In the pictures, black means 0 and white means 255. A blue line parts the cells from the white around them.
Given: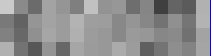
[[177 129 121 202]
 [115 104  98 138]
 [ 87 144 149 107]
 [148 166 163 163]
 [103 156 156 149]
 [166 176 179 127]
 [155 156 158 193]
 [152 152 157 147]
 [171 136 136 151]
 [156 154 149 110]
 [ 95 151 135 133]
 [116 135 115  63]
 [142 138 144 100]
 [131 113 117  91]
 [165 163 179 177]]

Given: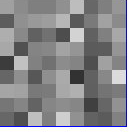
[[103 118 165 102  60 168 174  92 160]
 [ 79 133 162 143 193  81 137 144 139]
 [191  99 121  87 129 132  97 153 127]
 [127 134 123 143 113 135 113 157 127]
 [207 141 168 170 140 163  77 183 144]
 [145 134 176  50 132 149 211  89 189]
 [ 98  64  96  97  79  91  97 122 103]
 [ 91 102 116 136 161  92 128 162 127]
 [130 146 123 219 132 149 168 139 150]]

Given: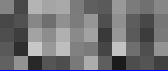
[[ 97  89  78  72 132]
 [146  46  62  81  72]
 [ 40 199 163 135 180]
 [ 85 153 141 111 165]
 [ 77 190 176 144 169]
 [121 129 138 124 123]
 [172 123 162 150  95]
 [ 94  69  57  79  90]
 [ 27 195 151 144 153]
 [ 77 111  90  93 123]
 [ 84  79  60  72 112]
 [ 64 147 121 118 135]]

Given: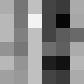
[[160 184 147 184 184 173]
 [153 148 119 128 119 117]
 [192 192 192 192 243 192]
 [ 68  30 110  68  67  68]
 [ 58  17  95  92   6  58]
 [171 183 171 105 167 171]]

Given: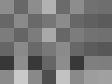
[[138  55 102 124 103 141]
 [201 142 138 101 138 104]
 [137  56 105 124 105 141]
 [ 78 102 121 169 118 178]
 [194 141 138 103 139 107]
 [138  56 103 124 103 141]
 [157 127  92 114  96 113]
 [160 126  87 112  91 110]]

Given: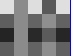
[[ 92  36  94 224]
 [139 139 139 139]
 [ 99  41 100 222]
 [141  91 143  89]
 [ 96  38  98 223]]

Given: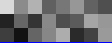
[[ 62  34 217]
 [ 18 102 139]
 [101  52 178]
 [135 137  96]
 [173  78 119]
 [ 42  91 151]
 [ 66 165  98]
 [154 151  79]]

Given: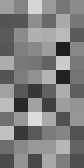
[[ 75 109 193 112 188 161  84 173  86  90  84 159]
 [148 136  56 152  40  87 125 121 127 140  86 132]
 [ 72 152  89 221 162  55 146 117 136 176 141 214]
 [169 152 123 169  64  97 180  98 157 172 105 154]
 [126 183 133  80 158 173  34 203  31 186 169 118]
 [ 78  99  82 150 148  94 116 121 136  90 120 140]]
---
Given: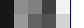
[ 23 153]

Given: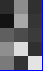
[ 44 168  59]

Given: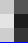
[203  29]

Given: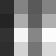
[ 45 173 134 215]

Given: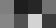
[127  82]

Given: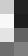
[205  30]

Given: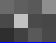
[106 194  89]
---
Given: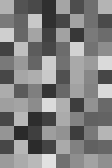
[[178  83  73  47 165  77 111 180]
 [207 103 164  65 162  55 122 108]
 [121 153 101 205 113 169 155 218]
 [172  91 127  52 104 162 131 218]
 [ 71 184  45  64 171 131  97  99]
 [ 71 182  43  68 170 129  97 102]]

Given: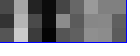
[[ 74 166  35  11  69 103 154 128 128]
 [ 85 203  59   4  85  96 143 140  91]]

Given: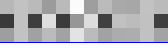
[[183 194 186 155 186 251 158 187 169 167 194 187]
 [158 194 161 187 162 227 187 162 172 173 193 163]]

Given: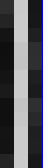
[[ 47 201  22]
 [ 20 203  31]
 [ 16 195  47]
 [ 26 203  27]
 [ 16 199  41]
 [ 19 203  32]]

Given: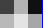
[[ 64 179  16]]

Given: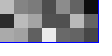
[[189 132 123  77 140  99  13]
 [170 162  96 235 105 100  70]]
